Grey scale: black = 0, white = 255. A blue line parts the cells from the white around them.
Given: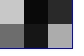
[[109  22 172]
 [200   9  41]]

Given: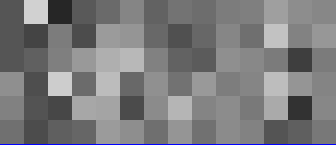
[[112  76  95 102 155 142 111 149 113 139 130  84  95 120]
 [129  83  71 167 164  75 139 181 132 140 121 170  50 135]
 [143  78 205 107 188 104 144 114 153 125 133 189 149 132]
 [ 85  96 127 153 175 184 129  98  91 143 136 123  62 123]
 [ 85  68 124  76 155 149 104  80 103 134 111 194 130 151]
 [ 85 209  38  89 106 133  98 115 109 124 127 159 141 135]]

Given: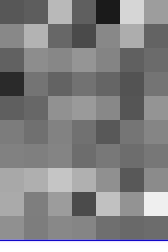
[[144 125 136 133 111 105 108]
 [170 126 156  75 193 147 239]
 [168 175 197 176 144  88 139]
 [129 127 132 109 120 109 119]
 [124 112 130 113  88 117 133]
 [ 95 103 145 154 136  85 148]
 [ 42 116  99 114 101  83 116]
 [ 97 141 135 149 132  96 107]
 [136 179 103  74 136 173  99]
 [ 87  93 185  95  26 214 157]]

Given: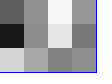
[[214 168 131 142]
 [ 24 141 231 120]
 [ 94 145 248 150]]

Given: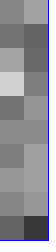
[[100  55]
 [134 152]
 [151 159]
 [124 159]
 [137 137]
 [115 149]
 [207 125]
 [165 104]
 [115 100]
 [135 160]]

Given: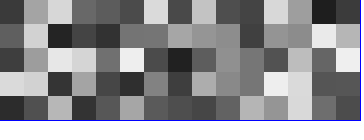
[[ 44  80 183  51  87 166  90  78  70  98 181 149 217 110  76]
 [218 210  52 164  70  47 130  62 173 137 118 238 218  85  86]
 [ 62 157 231 213 112 238  75  33  93 144 118  82 189 101 239]
 [ 95 210  36  68  50 116 117 166 149 141  64 148 140 234 182]
 [ 58 164 215 104  92  75 218  73 195  78  68 216 158  30  59]]

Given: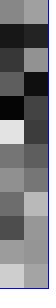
[[206 164]
 [156 149]
 [ 77 151]
 [109 185]
 [144 118]
 [117  94]
 [227  60]
 [  5  67]
 [ 94  15]
 [ 55 146]
 [ 23  35]
 [135 160]]
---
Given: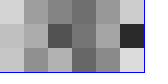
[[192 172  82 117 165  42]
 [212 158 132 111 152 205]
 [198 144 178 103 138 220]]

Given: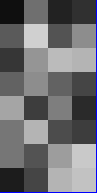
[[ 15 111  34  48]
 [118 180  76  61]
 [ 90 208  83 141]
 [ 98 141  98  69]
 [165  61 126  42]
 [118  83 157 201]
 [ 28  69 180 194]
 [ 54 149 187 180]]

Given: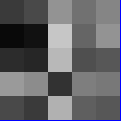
[[154 140  50 126 120]
 [ 58  73 147 113 133]
 [ 73  58 177  95  87]
 [ 44  38 184  79  87]
 [  9  17 198 101 147]]

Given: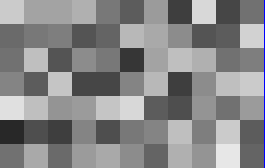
[[ 40  78  62 132  78 120 132 191 126 203  92]
 [113 191  84 140 120  54 163 191 176 113 126]
 [113 169 106 155 169 140 100 176 148 231 100]
 [106 120 126  84 100 184 169 140  84  92 210]
 [224 191 148 155 197 216  92  78 148 113 155]
 [203 163 163 176 120  92 155  62 216  70 113]
 [132  92 197  70  70 132 184  62 140 191 203]]

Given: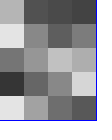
[[181  81  74  67]
 [228 136  94 124]
 [228 162 110  88]
 [ 53 102 136 214]
 [117 150 193 174]]

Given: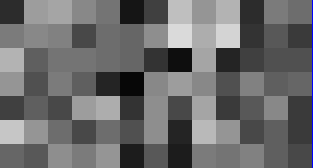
[[ 64  95  72 157 173  51 142  72 165  58  88 136  58]
 [198 149 109  72 109  80 142  36 185 149  72  95  58]
 [179  95 116 116 109 102  51  14 165  36  64  80  80]
 [149  80 123  95  36   7 136 157 136  80 129  95 102]
 [123 136 129  72 109 102 142 218 173 212  51  88  58]
 [102  88 142 123 149  28  88  28 123 116 129  95  72]
 [ 44 157 165 136 116  21  64 191 149 179  44 123 109]]
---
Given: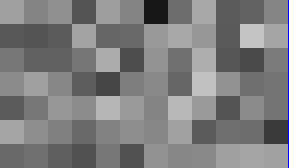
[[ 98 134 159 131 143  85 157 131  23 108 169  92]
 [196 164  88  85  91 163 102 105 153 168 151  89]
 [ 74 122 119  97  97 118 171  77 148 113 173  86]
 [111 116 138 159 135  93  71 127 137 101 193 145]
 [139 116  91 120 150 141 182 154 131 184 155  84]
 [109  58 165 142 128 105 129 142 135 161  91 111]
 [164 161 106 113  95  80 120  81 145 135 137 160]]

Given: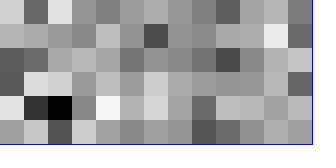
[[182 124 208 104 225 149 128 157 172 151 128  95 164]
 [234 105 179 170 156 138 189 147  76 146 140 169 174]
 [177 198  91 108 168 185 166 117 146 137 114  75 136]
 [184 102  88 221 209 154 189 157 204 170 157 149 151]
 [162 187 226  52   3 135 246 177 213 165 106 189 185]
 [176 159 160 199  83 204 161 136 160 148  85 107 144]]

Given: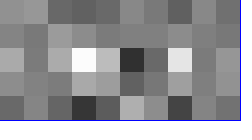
[[136 112 145 151 104  97 105 136 121  96]
 [127 120 132 121 155 140 123 128 128 140]
 [123 150 170 123 171 252 188  48 105 229]
 [127 146 141 130 124 169 157  97 119 159]
 [132 114 105 133 101  54  92 175 141  68]]

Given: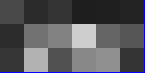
[[ 31  35  73  43  52  30]
 [101  86  44 114 130 206]
 [144  52  54 178  81 136]]

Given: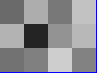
[[120 194 106 173]
 [147 184 179  36]
 [206 130 114 128]]

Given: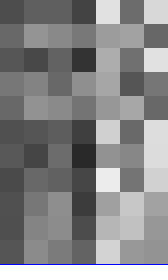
[[108 216  77  95  95  67 225]
 [162 103 104 148 137 120 156]
 [112 225  86  72  98  51 173]
 [ 85 118 119 131 104 143 166]
 [167 104 104 146 138 116 151]
 [105 221  80  85  93  63 208]
 [135 220  88  69 108  41 146]
 [116 209  74 104  97  70 236]
 [199 162  80 119 142  60 160]
 [193 151  79 132 140  76 182]
 [152 147  85 139 123  99 211]]

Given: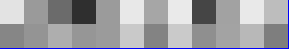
[[233 189 227 154 107  47 155 232 166 234  69 162]
 [184 126 134 148 174 150 155 201 131 202 143 163]]

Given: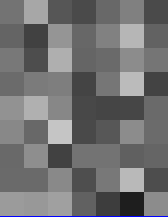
[[128  74 115 167  86  74 104]
 [182  98 100  65 149 103 129]
 [140 117 120  77 175 101 106]
 [187  67 107 123 126  68 118]
 [ 70 106 146 176 135  72  69]
 [140 107 136 104 197  73  87]
 [ 96 101 105 142  65 115 115]
 [185  77 106 106 137  78 120]
 [ 30 140 155 152 160  97  61]]
